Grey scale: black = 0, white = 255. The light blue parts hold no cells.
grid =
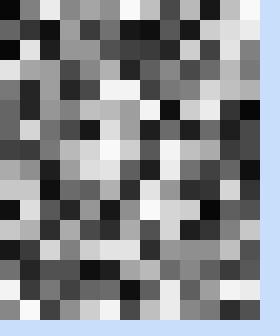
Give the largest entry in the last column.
249
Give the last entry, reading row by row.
81
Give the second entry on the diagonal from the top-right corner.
221
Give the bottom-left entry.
135
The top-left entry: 7
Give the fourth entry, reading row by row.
135
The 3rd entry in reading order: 235
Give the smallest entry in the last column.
7
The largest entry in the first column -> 243
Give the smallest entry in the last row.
45
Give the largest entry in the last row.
249
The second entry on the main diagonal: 52

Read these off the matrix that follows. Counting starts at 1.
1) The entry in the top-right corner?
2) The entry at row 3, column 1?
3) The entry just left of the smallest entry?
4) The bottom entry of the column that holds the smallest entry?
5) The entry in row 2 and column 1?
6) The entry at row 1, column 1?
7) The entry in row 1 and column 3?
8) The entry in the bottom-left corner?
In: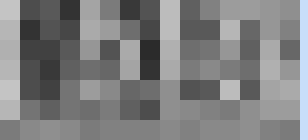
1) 143
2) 176
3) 170
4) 129
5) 182
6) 196
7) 89
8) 123

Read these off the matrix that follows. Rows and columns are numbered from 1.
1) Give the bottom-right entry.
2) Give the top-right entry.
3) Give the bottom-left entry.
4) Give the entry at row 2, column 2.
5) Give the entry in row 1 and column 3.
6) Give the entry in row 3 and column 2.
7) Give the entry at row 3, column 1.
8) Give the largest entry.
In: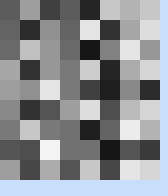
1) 213
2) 199
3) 158
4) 44
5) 64
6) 192
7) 105
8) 243

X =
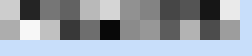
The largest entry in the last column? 234
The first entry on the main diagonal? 205
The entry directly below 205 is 173
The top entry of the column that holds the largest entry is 36
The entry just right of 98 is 185
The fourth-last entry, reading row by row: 92
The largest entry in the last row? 247

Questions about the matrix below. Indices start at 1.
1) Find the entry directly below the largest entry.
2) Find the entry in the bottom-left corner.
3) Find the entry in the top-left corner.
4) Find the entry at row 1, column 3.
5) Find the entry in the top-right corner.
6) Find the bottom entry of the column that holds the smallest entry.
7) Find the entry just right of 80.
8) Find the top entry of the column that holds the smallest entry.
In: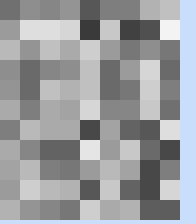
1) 119
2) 178
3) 112
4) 134
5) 192
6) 206
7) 243
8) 87

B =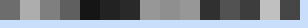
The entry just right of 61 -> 192
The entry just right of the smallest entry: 34

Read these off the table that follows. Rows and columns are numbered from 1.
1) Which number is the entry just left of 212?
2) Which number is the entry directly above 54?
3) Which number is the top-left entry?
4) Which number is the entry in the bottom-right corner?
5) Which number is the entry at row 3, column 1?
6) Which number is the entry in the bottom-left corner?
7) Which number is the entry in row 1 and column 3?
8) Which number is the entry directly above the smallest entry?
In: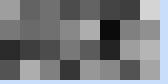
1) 62
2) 120
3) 158
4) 165
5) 42
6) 83
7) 112
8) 68

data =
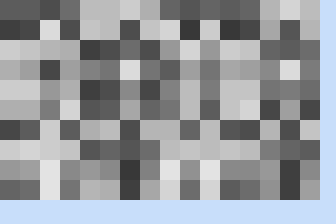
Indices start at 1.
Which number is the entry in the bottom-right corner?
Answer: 159
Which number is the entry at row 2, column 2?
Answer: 71
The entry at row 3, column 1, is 204
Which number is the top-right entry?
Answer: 188
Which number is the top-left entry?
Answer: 92
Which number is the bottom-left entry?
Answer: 100
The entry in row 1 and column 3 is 77
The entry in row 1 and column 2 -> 92
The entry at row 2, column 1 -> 63
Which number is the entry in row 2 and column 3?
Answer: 219

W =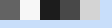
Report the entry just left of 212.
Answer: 72
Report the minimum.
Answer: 28
